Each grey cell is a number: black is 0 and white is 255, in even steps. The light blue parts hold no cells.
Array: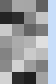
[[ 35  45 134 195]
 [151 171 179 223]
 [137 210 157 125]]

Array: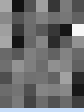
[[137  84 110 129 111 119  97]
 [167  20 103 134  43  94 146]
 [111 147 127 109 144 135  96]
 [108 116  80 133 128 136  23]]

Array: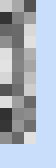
[[ 52 128 159]
 [143 105 224]
 [227 133 165]
 [ 84 110 205]
 [ 49 135 141]
 [142 105 224]]

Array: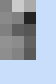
[[138 129  36]
 [146 140  98]]

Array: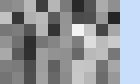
[[194  55 176 186  92 148  76  79 152  37]
 [147 113  46 118 133 158 125 221 187 202]
 [126 123  76 157  96 145 198 196 115 167]]

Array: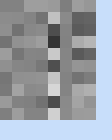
[[140 139 132 115 193 138  97 100]
 [115 145 150 158  52 130 171 181]
 [144 134 132 120  79 134 149 146]
 [121 163 138 140 214 132 169 176]
 [127 157 132 132 208 139 155 156]]
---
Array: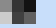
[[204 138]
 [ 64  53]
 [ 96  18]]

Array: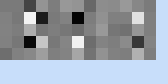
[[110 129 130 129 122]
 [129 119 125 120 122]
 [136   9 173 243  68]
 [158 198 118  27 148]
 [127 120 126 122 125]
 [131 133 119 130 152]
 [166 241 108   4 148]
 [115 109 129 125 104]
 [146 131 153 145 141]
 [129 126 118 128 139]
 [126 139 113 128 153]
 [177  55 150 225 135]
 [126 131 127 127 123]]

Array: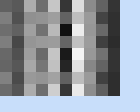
[[107 129 101 104 126 110 126  97]
 [ 85  75  87  80  71  97  81  89]
 [172 153 168 158 149 160 144 173]
 [110 148 118 106 154 114 147 110]
 [206 162 193 197 156 185 158 198]
 [ 54  96  37  26 101  16  98  54]
 [233 188 226 244 192 236 190 221]
 [141 154 135 152 156 151 154 139]
 [ 95  65  99 114  64 105  68  98]
 [ 46  46  51  51  44  48  48  52]]

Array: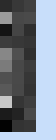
[[  2  27 199  89  80 123 135  61  20 155  43]
 [ 51  35  53  72  73  72  80  56  69  72  56]
 [ 54  73  62  51  54  60  47  53  46  74  64]]

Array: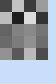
[[146 106 100 189  70]
 [ 88 124 130  30 195]
 [185 145 137 219  59]
 [ 76 109 117  51 155]]

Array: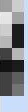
[[ 65  65  19  65 182 205 229 159]
 [116  94  27 183  27  27 161 205]]

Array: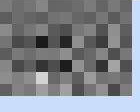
[[ 96 142 134  92 116 139  93 123]
 [131 128  74 121  73 101 109 109]
 [121 142  94 110  84 118 101 117]
 [158 211  52 123  26 132  94 134]
 [126 104  77 121  84  90 114 101]
 [160 128  29 142  37  78 119 102]
 [ 80  94 146  90 143 120 102 109]
 [116 155 105 104  88 131  96 123]
 [144 114  51 133  60  82 118 100]
 [ 73 121 164  79 147 143  91 121]
 [125 108  79 120  85  94 113 103]]

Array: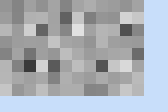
[[197 182 181 131 146 182 156 149]
 [151 168 130 163 157 156 133 132]
 [164 160  58 116 159 207 177 160]
 [190 168 210 159 158 100 179 145]
 [163 130  90 150 195 164 163 164]
 [173 175 162 189 165 134  97 132]
 [173 163 189 171 161 225 197 164]
 [133 156 170 156 148 162 127 173]
 [135 171  84 162 180 181 149 160]
 [169 158 198 167 159 177 146 156]
 [199 165 217 169 156  80 211 147]
 [183 186 163 107 154 134 199 163]]
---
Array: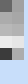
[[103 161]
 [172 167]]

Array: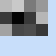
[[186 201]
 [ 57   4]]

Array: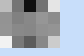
[[189 117]
 [147 129]]

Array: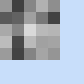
[[152  64]
 [ 90  98]]

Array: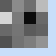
[[ 92 139]
 [213 122]]

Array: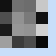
[[ 17 113]
 [ 79 146]]

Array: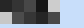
[[ 38  52]
 [199  76]]

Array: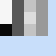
[[246  88]
 [246  88]]

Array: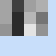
[[164  64]
 [164  43]]
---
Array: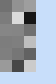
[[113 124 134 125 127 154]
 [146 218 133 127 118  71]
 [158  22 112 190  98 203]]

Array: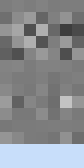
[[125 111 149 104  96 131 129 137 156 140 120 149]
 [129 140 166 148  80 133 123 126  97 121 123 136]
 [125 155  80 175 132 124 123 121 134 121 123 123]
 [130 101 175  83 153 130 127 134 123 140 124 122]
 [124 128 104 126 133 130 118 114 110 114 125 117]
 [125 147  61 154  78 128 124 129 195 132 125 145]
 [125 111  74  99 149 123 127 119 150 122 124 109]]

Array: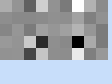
[[173 142 134 153 146]
 [148 137 150 148 147]
 [ 97 137 123 202  70]
 [207 139 160  42 197]
 [146 144 150 143 142]
 [122 142 160 137 141]
 [254 162 180   1 234]
 [178 128 150 170 127]
 [139 145 123 123 152]]

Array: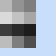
[[184 218  60 188]
 [147 194  42 126]
 [126 166  29  79]]

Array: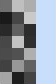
[[111  26  41  71  75  65 165]
 [191  70  96 195  81 151  30]
 [173 201  44  47 175  97  68]]

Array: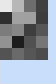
[[232  47 124 146  83]
 [183 161 135  29 106]
 [109 160  62  81  86]
 [ 64  61  86 118  76]]

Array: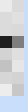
[[234 219 219  29 211 194 214 237]
 [218 224 217 126 223 230 211 199]]
